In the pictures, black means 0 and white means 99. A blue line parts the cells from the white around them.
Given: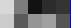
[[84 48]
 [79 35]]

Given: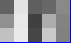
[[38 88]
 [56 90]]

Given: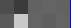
[[30 23]
 [35 78]]

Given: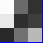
[[98 41]
 [90 18]]

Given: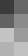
[[23 40]
 [38 54]]

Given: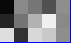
[[ 3 53]
 [14 45]]

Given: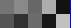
[[45 53]
 [33 19]]

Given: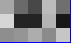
[[65 41]
 [83 14]]

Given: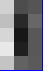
[[81 30]
 [74 16]]
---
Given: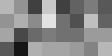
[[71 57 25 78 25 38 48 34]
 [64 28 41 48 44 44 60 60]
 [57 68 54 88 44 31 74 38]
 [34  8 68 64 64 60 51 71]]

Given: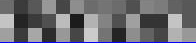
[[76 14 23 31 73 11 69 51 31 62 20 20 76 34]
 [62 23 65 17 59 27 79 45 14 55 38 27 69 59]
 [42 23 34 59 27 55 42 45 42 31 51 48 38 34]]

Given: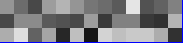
[[67 86 38 64 15 74  8 82 74 78 78 67 19]
 [58 42 28 61 70 58 46 42 35 89 32 38 50]
 [28 54 54 35 32 28 61 22 50 50 22 19 70]]

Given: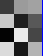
[[85  9 70]
 [78 12 34]
 [23 60 63]
 [ 1 91 27]]

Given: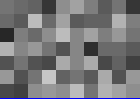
[[69 52 59 45 32 52 18 41 41 35]
 [59 32 45 77 38 45 35 66 32 59]
 [45 41 38 21 55 63 49 35 45 21]
 [41 35 73 41 63 35 38 38 69 49]
 [32 45 32 28 66 52 66 28 38 25]
 [28 25 55 59 55 73 45 69 63 55]
 [15 49 41 55 73 52 63 49 59 45]]

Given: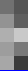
[[68 78]
 [65 23]
 [61 47]
 [57 37]
 [44 33]]
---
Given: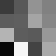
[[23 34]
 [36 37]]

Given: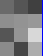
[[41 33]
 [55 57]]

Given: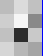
[[73 85]
 [80 95]]

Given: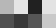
[[71 89]
 [31 22]]

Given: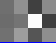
[[43 56]
 [42 45]]

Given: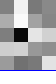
[[50 94]
 [67 97]]

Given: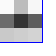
[[97 73]
 [42 20]]

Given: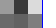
[[60 22]
 [41 38]]

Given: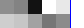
[[55 51]
 [80 77]]
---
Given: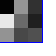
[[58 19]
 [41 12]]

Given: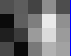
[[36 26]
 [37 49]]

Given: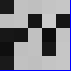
[[75 74]
 [75  8]]

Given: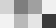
[[49 62]
 [72 89]]

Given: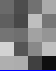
[[30 44]
 [28 74]]

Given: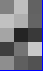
[[74 38]
 [68 39]]

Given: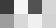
[[95 32]
 [84 93]]

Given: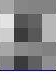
[[52 51]
 [33 38]]

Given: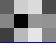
[[80 85]
 [ 1 58]]
